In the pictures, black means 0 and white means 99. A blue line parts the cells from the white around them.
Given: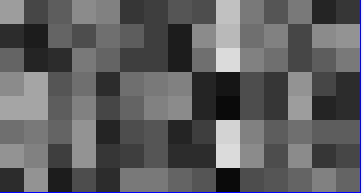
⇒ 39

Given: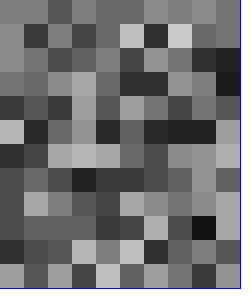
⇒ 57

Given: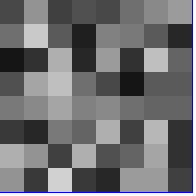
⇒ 25

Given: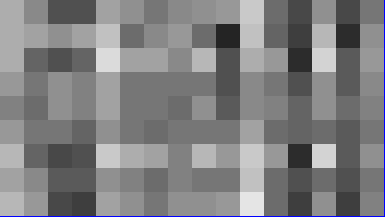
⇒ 50

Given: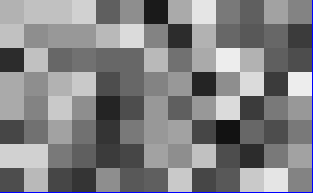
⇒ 51

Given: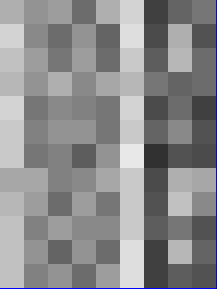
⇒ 32
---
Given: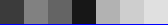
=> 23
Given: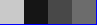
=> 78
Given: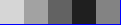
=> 83
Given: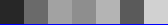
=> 15
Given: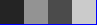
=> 14
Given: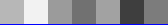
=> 71
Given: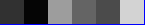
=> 19
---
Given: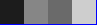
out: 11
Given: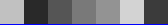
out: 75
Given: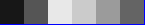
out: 9
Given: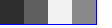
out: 18
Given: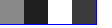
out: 53
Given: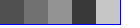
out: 31
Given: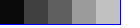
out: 4
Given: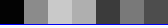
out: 1
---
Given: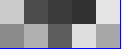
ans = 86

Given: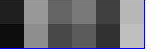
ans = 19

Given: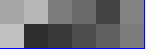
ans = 37

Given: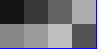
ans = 74

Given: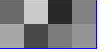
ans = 48

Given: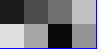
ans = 4

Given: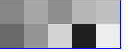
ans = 12
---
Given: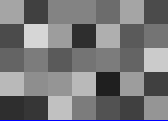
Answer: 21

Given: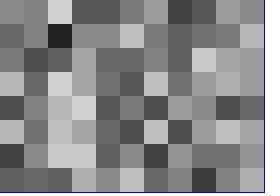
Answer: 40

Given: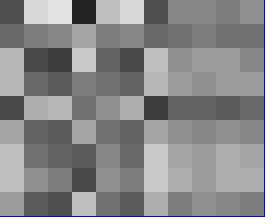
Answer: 35

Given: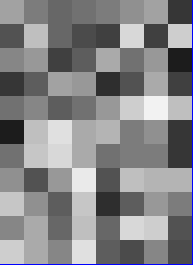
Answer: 66

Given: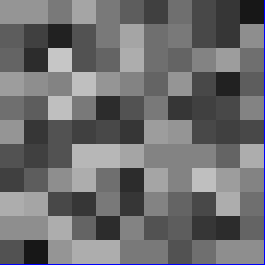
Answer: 9

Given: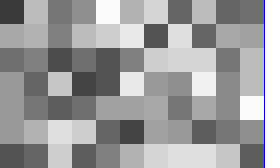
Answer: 39
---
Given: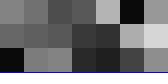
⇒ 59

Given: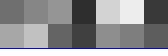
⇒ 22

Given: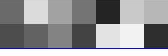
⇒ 71

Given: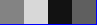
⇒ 37

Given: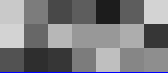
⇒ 82

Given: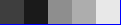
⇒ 90

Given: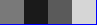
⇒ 83

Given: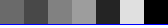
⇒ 0

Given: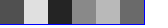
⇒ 41
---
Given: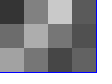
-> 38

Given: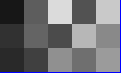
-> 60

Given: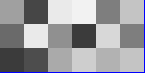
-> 76

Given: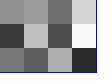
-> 17

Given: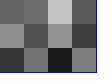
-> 49

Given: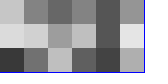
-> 68

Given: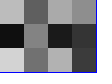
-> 23

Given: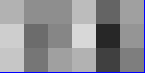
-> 49

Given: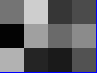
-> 32

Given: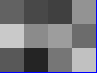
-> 75
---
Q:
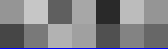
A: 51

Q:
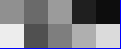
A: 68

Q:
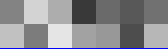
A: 30

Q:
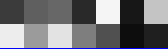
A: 5

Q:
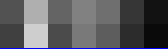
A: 17

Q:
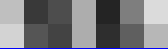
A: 37

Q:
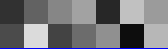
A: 5

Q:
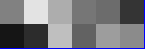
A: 61

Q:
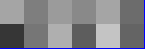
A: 76

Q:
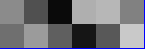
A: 34
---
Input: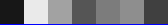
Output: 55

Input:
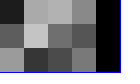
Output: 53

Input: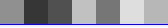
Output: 86

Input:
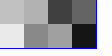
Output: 25

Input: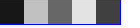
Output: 88

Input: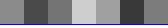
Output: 22

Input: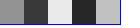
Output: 15

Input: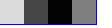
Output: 1

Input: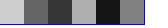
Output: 8
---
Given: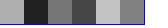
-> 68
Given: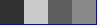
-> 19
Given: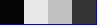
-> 2
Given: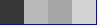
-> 21
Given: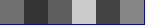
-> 43
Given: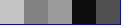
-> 76
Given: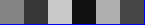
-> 51
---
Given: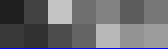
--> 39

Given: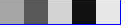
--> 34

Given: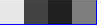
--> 90

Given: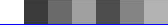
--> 62

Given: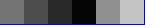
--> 16

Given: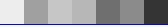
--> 71
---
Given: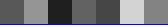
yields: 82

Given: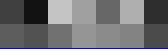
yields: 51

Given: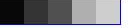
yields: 68

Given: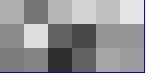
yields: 64

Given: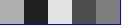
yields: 30

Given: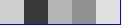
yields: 56

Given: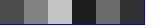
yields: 42

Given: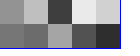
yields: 32
